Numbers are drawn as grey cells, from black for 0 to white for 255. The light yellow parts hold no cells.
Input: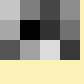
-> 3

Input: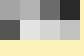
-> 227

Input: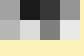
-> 219

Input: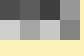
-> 165

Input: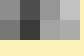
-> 58

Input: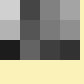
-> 85

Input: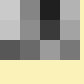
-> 141
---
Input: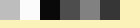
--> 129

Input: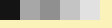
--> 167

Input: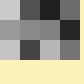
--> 182

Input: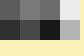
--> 122

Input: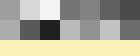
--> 193

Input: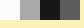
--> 93

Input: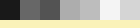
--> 189
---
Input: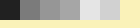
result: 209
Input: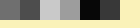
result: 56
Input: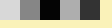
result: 51
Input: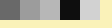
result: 210
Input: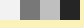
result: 37
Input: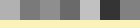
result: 129
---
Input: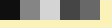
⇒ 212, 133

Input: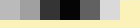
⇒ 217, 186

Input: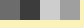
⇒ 205, 159

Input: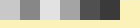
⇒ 226, 200

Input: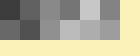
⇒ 199, 187

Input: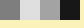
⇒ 222, 163

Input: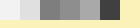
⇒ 242, 224

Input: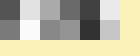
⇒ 250, 234
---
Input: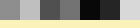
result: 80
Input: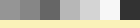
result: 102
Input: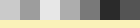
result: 231
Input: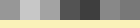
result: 163
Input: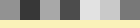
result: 168
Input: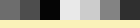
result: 5
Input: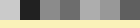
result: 139
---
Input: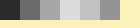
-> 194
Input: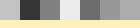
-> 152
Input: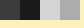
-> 213
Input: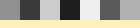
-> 89
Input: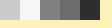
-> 108
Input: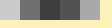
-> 82
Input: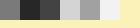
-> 161
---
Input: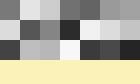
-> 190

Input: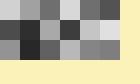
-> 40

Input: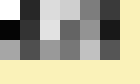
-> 79

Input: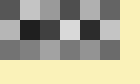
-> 128

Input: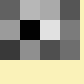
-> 143

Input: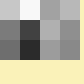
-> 43
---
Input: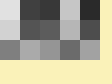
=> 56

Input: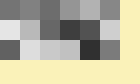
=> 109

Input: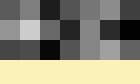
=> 29

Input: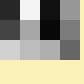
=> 16

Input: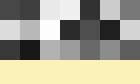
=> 233

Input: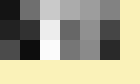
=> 201

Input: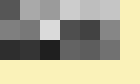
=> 155

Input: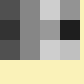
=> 206

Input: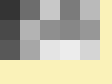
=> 200

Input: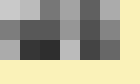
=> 119
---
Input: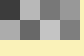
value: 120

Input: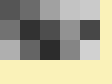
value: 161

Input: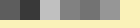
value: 192

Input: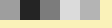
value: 124

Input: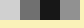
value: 23

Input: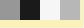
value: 246
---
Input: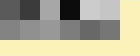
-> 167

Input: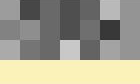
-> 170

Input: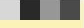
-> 74

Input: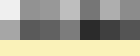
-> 174

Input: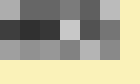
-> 180

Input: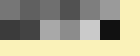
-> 154

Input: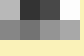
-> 168

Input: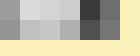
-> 205
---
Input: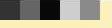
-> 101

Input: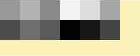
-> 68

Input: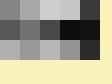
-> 44

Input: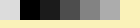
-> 77

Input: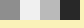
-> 186

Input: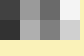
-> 106

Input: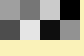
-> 77
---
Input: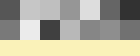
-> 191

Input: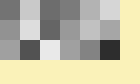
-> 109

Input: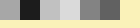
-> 193

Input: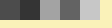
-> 163

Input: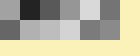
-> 89

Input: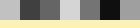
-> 101

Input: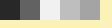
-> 241
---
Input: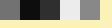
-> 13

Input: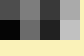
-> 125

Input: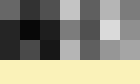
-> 50

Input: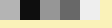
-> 14

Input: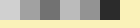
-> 161

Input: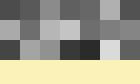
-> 89
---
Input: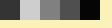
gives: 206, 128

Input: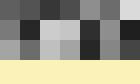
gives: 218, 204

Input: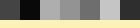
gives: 197, 174

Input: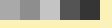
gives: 196, 169

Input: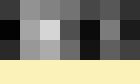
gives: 213, 171

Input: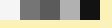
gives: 245, 177
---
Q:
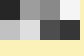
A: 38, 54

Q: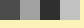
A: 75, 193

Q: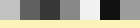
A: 193, 157

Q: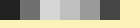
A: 34, 69

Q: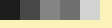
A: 29, 210

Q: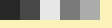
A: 39, 171

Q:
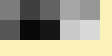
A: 125, 216

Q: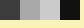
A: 60, 17
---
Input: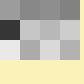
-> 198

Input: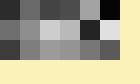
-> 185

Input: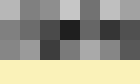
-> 102

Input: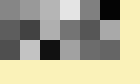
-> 116

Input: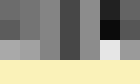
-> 140

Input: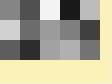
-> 155

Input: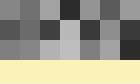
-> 58

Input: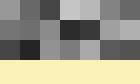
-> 57
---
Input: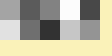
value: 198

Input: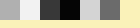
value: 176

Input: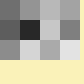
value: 199

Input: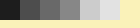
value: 135

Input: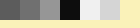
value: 150

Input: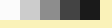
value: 141
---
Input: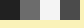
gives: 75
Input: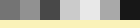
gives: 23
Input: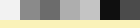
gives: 75
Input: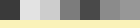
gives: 151
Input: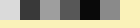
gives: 138
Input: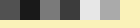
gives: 170
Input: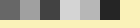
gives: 37
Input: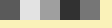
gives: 118
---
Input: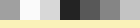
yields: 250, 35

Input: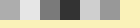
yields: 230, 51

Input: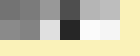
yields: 251, 38

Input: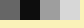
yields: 215, 13

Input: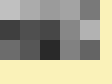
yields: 192, 41

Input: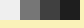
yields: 239, 30
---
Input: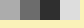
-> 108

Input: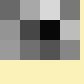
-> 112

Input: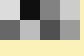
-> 189

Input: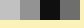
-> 147

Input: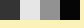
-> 230

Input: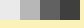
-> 183

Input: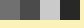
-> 75
